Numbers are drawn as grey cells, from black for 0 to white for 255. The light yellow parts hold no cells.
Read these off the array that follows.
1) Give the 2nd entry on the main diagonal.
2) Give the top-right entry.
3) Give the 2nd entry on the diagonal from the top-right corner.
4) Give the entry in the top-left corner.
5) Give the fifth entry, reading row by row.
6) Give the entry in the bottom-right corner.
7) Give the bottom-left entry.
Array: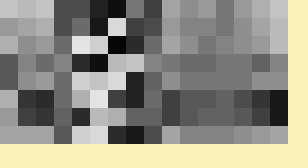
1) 164
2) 195
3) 164
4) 195
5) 76
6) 164
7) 164

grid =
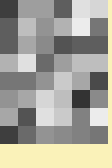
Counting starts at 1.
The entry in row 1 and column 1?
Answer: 62
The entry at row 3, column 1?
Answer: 94
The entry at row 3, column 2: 167
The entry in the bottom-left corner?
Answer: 62
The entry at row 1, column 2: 158
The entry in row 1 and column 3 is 158
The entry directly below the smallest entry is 129
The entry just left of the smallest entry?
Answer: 190

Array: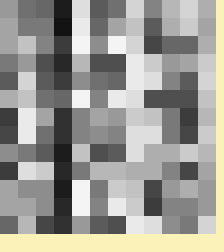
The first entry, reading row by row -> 153
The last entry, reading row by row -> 212
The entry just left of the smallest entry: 121
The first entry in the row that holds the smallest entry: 164
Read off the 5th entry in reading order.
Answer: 222
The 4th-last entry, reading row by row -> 222
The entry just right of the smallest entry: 234
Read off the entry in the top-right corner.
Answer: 174
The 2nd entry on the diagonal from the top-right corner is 203
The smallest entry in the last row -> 49
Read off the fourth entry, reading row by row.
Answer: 28
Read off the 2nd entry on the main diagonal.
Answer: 121
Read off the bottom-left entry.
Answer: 103
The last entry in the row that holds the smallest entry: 164
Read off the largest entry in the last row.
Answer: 234
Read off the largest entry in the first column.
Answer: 174

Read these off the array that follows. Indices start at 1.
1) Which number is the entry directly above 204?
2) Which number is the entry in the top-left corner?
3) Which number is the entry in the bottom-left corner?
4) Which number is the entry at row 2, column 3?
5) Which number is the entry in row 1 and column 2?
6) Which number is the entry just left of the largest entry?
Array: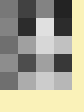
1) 160
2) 120
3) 111
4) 224
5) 65
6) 44
